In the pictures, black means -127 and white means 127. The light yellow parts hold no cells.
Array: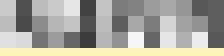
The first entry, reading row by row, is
74
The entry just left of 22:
41
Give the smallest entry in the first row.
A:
-61
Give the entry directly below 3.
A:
41
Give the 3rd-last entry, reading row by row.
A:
47
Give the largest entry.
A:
117
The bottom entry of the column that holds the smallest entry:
-67
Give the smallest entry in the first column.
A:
59
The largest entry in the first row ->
102
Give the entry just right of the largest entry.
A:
-25
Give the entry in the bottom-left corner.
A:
96
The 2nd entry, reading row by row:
-46
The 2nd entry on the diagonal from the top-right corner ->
16

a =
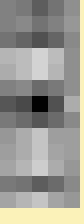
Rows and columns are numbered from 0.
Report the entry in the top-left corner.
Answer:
1
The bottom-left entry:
36
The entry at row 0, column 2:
-34
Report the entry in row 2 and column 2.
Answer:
-47
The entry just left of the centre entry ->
-54
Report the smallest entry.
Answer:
-125
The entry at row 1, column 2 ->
-13
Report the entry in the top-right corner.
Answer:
15
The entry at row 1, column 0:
1
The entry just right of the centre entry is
-47
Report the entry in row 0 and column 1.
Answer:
-6
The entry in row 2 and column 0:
-13
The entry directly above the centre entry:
-20
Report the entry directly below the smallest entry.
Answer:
-41

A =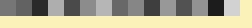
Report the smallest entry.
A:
-99
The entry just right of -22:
5
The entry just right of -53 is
11

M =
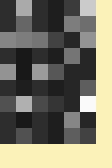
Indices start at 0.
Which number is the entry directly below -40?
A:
-97
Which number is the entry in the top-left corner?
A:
-82
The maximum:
122
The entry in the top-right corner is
75
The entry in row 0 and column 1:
42
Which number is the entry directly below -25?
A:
-2
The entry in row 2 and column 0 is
6
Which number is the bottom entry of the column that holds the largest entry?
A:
-61
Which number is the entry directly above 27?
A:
-82
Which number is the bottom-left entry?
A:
-82
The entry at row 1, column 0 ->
-82
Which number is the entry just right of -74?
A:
-89
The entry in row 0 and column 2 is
-82
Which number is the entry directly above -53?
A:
-82

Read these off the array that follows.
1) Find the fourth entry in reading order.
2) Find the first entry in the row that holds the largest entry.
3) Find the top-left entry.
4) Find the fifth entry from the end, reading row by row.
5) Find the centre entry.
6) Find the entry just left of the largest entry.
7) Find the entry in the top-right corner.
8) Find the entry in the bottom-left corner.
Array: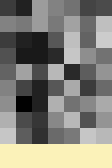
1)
2
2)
-67
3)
-67
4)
-79
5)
56
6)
-28
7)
-52
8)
70

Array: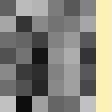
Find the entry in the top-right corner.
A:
3
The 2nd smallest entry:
-107
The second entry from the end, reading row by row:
-18
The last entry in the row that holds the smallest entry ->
66
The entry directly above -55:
-39
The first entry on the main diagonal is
-31
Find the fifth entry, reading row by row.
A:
-39
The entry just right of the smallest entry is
32
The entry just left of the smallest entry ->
66
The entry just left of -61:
-25
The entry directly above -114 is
-47
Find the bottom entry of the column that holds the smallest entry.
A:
-114
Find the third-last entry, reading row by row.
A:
-25

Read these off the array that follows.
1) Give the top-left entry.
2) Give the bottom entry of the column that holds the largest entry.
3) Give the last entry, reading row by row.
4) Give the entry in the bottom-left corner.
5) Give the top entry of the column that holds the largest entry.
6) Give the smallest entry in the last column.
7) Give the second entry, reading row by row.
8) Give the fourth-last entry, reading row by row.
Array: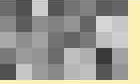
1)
-20
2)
-41
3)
20
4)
-47
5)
-34
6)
-26
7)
-47
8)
54

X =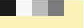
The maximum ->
119
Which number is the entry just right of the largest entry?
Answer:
59

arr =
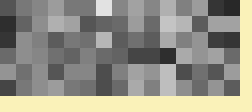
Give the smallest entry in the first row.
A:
-87
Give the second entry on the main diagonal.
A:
-28
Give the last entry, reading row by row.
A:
-35
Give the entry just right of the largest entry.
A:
6
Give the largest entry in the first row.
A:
98
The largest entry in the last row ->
62
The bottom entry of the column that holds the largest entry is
-50
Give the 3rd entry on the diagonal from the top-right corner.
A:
20
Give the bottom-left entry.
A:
-58
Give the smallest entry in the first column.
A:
-81
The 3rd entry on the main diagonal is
0
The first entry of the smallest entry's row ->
-42
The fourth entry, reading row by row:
28
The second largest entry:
68
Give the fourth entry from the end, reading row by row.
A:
14
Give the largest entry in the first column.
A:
20
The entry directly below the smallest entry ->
34
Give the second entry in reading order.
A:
-7
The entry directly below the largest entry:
-28
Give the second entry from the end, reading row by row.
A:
20

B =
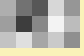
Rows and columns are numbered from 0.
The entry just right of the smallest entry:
8
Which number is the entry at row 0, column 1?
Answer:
-13
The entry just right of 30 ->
-66
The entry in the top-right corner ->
22

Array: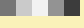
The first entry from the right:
-67
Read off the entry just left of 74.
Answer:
-9
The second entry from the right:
19

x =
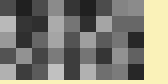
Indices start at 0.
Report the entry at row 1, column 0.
57
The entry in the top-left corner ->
-51
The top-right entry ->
11
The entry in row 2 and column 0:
25
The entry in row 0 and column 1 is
-95
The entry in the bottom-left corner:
49
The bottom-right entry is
-88
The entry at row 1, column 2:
-80
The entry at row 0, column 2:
-51
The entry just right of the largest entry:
-66

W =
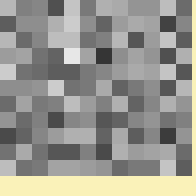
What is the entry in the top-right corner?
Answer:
-20
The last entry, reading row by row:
-34
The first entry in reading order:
55
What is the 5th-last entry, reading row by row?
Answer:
-20
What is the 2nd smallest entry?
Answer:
-67
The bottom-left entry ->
61
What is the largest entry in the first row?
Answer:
68
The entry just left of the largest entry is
-28
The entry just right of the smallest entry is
14
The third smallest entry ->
-61
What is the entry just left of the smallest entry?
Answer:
35
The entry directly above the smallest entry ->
0
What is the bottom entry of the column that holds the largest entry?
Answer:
35
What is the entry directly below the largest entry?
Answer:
-34
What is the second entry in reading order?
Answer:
0
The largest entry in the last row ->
68
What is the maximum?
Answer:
103
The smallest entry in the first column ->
-53
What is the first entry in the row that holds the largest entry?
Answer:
28
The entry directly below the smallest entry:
6
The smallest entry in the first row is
-47
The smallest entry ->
-74
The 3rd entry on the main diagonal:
6
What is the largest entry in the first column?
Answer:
76
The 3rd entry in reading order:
6
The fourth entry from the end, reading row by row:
-6
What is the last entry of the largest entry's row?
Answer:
48

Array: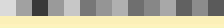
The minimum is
-70
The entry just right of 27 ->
70
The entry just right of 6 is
40

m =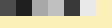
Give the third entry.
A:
41
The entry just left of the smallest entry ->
-51
